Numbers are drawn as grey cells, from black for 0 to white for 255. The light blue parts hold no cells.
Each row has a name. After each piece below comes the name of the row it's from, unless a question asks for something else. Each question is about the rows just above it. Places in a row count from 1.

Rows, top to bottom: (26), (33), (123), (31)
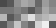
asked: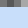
(33)
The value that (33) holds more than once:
[118]
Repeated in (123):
[183]
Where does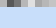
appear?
(123)

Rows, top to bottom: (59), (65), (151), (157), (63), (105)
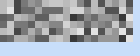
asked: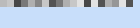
(63)
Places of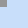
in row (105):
5 15 16 17
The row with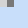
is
(65)
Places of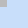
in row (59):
1 7 10 14 18
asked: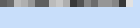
(151)
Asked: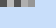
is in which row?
(59)

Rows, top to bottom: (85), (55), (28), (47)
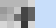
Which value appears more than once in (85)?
[182]
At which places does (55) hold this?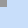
1
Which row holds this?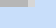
(85)
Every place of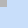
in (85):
1 2 3 4
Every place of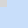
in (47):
1 3 5

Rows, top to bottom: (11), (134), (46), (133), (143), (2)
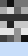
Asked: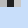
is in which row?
(133)
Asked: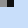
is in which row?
(2)
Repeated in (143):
[229]
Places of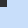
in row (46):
1 2 3 4
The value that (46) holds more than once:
[49]

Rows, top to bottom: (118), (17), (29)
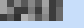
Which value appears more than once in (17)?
[60]
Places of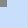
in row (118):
3 5
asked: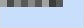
(118)
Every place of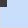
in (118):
8

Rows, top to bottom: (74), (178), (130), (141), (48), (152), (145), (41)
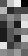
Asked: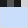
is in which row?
(152)
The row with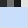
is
(141)
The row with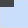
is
(178)

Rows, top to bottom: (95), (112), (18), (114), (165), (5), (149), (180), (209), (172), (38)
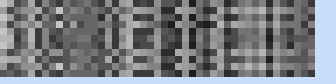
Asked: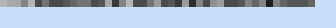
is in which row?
(209)
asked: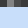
(38)
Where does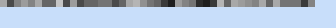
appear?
(114)
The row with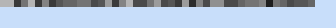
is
(5)
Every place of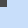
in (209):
6 8 9 14 20 21 24 30 33 34
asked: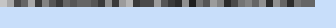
(149)

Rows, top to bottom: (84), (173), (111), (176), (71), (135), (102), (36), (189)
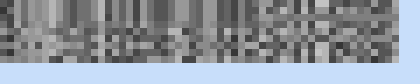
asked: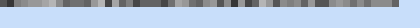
(135)
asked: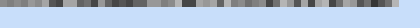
(189)

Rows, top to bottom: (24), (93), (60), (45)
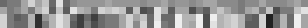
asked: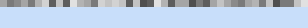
(93)
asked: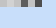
(93)
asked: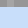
(24)
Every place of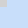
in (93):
7 15 17
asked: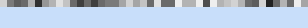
(60)

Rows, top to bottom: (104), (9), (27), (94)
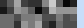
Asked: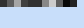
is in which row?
(104)
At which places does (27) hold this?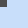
3 7 8 10
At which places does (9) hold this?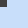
2 7

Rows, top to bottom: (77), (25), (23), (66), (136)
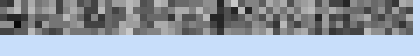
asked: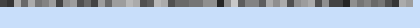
(77)
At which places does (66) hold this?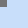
8 9 10 29 30 44 51 53 55
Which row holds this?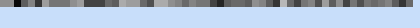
(66)
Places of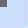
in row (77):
4 13 16 26 27 54
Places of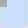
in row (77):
3 5 20 24 39 41 45 58
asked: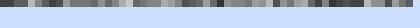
(136)
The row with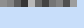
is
(66)

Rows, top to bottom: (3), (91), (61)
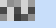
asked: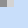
(61)
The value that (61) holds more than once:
[143]
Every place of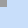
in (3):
3 5
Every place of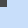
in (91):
1 3 5
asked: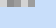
(3)
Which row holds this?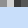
(61)

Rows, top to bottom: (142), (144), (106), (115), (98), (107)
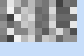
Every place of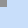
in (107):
10 11
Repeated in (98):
[133]
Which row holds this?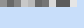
(115)
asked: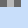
(106)
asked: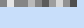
(98)
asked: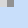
(98)

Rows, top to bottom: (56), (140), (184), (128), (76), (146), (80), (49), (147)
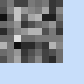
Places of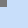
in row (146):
6 7 8 9
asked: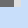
(146)
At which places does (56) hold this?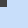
3 4 9
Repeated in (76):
[180]

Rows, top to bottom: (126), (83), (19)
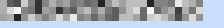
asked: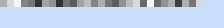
(83)
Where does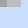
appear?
(126)
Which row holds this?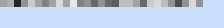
(19)
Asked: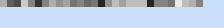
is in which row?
(126)
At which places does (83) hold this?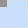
8 18 24

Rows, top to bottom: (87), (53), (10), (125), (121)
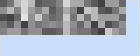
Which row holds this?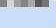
(53)
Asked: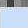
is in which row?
(125)

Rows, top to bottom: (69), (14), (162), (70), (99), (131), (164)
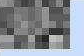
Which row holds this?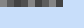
(69)
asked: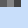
(69)
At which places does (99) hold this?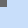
1 5 7

